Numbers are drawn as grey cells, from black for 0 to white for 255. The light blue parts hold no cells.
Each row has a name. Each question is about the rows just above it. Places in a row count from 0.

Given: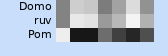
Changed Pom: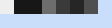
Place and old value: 4, [64]
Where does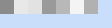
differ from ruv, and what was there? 0, [131]
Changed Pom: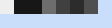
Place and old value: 5, [38]
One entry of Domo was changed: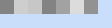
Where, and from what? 3, [124]
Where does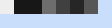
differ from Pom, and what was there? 6, [79]
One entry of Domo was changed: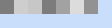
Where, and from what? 0, [131]
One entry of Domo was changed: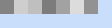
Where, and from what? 2, [199]

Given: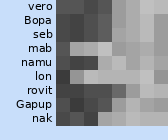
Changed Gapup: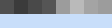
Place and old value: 5, [180]
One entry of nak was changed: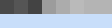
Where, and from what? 3, [164]
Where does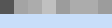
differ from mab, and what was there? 5, [164]
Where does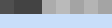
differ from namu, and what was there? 2, [73]
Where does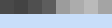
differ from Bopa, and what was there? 7, [156]
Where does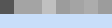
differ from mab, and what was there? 2, [172]
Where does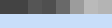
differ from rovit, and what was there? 2, [79]

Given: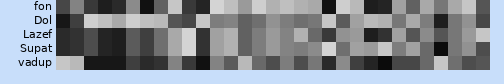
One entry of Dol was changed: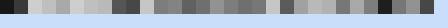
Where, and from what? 1, [63]
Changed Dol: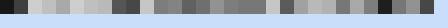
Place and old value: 17, [111]
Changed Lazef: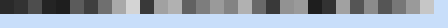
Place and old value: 10, [50]

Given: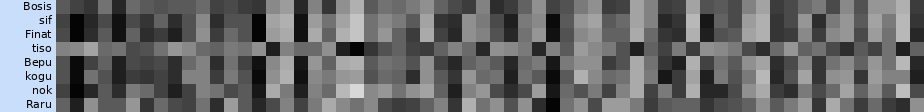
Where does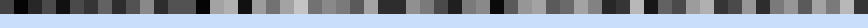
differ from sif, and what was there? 27, [53]
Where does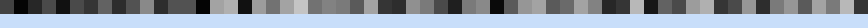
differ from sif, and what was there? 23, [137]
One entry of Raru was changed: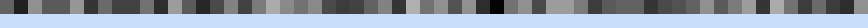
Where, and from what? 8, [74]
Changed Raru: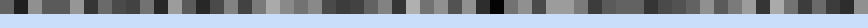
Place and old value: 11, [45]
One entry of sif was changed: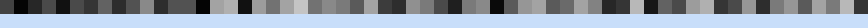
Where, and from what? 27, [53]
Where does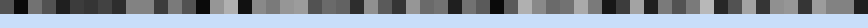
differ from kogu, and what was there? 15, [144]

